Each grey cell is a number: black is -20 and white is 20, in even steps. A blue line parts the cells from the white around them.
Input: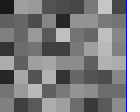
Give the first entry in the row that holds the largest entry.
-16
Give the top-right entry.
-9
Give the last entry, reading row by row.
2
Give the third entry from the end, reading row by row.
-11
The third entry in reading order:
4
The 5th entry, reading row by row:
-8
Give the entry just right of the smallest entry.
5
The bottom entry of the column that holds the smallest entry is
0
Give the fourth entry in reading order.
-7
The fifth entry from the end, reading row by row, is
5
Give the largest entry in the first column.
7
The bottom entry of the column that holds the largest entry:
-6
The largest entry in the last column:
7
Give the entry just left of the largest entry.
-1
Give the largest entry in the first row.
11
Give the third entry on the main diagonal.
4

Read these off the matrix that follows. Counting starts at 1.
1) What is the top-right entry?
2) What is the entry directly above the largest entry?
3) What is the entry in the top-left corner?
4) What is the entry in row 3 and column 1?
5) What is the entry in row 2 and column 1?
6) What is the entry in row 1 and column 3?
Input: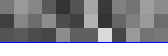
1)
2
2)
-12
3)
-1
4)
-7
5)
-10
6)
1

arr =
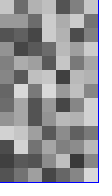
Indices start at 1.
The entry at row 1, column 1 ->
11
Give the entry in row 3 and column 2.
-5
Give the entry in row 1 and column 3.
8
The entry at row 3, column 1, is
-7
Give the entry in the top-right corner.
11
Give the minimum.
-11
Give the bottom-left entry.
-7
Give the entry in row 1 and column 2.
-3
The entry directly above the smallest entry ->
2
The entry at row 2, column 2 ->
4
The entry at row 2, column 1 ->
4
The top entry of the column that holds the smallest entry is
0
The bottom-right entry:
14
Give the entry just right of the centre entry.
4
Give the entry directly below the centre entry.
4
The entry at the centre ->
14
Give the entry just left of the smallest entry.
10
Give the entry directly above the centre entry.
11

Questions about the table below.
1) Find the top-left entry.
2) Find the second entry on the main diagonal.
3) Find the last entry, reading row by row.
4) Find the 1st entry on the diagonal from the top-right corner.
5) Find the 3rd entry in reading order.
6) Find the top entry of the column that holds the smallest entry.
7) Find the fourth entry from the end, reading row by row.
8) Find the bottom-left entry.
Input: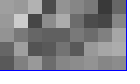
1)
5
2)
12
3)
2
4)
-4
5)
8
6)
-11
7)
2
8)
-6

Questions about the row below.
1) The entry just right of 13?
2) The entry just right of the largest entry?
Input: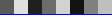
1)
-17
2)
-15

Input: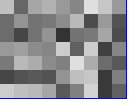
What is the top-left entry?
10
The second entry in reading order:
-4
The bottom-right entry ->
-5
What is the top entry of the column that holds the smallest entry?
4
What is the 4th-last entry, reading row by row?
0
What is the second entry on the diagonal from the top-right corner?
4
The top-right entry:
4
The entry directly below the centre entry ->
0
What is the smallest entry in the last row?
-11
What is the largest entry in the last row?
13
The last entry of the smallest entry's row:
-8
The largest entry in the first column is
12
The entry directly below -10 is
-3
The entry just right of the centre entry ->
-5
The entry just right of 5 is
2
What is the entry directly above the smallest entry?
2

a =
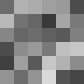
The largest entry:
14
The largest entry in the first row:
8
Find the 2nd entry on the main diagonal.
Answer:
-2
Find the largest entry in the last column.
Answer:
11
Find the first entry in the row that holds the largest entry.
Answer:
3
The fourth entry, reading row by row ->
5
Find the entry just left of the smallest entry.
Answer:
-4
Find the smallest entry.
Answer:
-11
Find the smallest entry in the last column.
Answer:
-9
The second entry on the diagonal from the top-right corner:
6
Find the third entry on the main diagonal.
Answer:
-3

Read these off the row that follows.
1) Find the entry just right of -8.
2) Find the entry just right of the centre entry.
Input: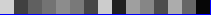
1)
7
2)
-15

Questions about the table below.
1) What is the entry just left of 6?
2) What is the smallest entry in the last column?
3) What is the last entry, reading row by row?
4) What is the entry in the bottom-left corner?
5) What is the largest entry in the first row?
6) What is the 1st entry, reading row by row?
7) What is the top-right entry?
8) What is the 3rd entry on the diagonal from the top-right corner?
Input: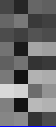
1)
-16
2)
-11
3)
-8
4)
1
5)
-4
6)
-9
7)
-5
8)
-10

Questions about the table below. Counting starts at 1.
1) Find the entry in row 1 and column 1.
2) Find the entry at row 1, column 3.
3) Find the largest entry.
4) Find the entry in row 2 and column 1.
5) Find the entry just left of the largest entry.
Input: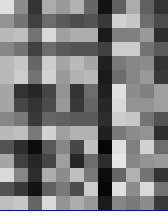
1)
15
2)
-12
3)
16
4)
3
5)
-13
